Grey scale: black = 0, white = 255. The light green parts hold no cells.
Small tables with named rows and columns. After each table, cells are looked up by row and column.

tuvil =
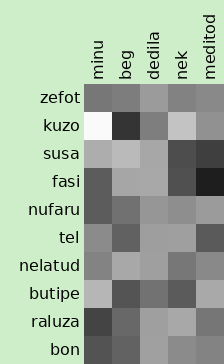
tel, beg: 97
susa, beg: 186
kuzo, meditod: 145
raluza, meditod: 118
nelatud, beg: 168
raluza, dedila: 159
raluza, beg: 104
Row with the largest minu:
kuzo

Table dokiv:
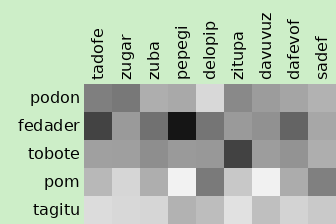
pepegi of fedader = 21
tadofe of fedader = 67
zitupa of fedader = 154
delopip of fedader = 117
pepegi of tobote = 154
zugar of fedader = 154
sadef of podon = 178
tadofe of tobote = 160
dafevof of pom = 172
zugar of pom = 214
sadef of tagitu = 201
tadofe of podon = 127
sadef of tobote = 174
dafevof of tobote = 147
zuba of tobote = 142

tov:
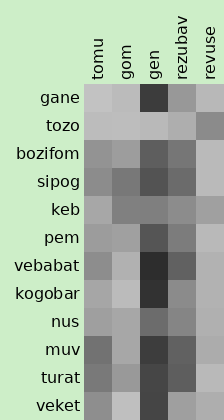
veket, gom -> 191
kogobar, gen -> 50
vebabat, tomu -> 141
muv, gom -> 167
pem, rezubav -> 124
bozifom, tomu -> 147
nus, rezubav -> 133
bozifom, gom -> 157
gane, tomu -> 194

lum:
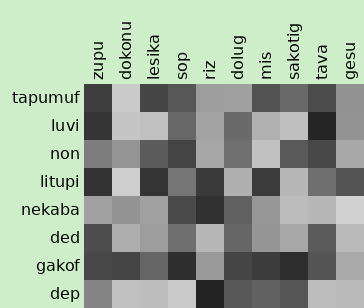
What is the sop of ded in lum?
111
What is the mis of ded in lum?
149
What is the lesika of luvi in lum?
192
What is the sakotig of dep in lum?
86
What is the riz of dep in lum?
35
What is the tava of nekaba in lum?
182
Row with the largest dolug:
litupi

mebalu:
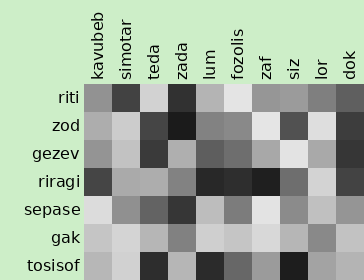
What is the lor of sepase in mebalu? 192
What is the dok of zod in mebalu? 61
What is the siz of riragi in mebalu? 110
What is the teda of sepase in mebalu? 99
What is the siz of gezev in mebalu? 227
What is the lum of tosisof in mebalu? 43
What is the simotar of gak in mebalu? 212
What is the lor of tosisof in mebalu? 163
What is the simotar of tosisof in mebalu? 209
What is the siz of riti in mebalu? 155
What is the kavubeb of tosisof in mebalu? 183
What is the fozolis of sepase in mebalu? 124
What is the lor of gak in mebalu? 137
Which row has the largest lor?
zod

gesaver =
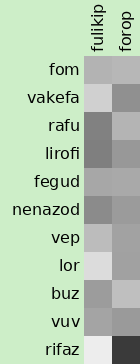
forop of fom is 183
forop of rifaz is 58
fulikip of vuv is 164
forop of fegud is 169
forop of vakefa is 144
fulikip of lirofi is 127
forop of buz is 191
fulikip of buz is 156
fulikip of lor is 220
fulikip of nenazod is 139
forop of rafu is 180
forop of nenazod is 155
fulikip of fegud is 167
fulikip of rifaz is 237
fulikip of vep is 188
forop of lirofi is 152

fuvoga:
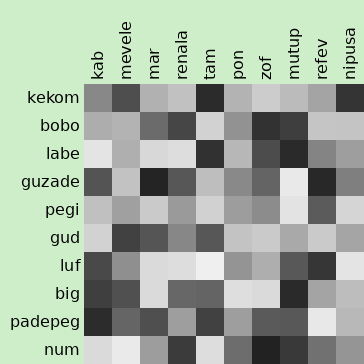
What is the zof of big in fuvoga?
218
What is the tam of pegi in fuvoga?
209
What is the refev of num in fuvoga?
113
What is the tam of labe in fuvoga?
49
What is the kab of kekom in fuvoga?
136
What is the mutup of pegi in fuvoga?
227
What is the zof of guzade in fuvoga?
100
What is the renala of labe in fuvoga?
221
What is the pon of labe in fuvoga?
183
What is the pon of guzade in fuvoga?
137
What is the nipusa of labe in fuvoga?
158

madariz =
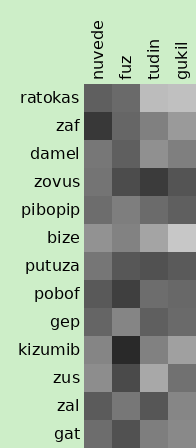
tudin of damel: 144
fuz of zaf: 102
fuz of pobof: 63
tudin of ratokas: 188
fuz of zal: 119
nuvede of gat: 109
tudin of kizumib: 129
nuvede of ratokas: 95
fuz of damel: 95
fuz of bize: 130
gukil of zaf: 154
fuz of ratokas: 106
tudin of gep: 95
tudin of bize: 164
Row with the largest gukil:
bize

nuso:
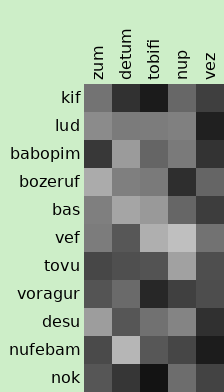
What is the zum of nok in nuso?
86
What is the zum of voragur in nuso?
84
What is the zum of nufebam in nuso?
74
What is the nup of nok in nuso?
109
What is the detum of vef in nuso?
87
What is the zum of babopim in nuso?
56
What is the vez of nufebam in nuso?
28
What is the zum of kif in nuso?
115
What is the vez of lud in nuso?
32
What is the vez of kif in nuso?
63
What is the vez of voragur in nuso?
77
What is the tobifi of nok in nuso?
19
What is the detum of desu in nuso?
86
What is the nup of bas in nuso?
102
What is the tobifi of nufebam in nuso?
87
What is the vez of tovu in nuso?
78
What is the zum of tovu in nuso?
71
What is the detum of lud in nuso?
123

